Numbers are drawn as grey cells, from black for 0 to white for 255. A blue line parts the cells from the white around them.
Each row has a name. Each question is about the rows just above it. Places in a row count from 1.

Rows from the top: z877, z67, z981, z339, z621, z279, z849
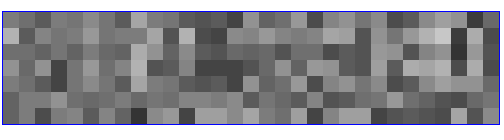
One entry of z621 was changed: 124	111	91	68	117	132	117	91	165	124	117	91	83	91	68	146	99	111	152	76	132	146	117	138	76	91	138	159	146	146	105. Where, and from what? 6, 138
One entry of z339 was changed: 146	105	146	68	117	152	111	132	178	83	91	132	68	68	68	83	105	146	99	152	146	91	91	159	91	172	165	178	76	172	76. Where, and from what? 23, 83
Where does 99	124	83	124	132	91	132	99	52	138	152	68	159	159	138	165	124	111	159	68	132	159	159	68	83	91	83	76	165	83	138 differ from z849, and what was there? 3, 76
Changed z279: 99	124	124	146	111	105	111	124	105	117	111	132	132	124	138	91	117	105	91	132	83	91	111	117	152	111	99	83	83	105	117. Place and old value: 29, 76

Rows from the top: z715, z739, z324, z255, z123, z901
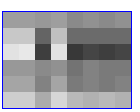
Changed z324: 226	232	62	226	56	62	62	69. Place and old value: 6, 69
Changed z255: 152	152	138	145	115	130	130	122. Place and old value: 7, 122
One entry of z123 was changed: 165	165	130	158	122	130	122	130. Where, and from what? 4, 165
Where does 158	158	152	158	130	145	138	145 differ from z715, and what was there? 5, 138
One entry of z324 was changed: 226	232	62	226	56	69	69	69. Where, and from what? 7, 62
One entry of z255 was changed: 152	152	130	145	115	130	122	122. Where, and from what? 3, 138

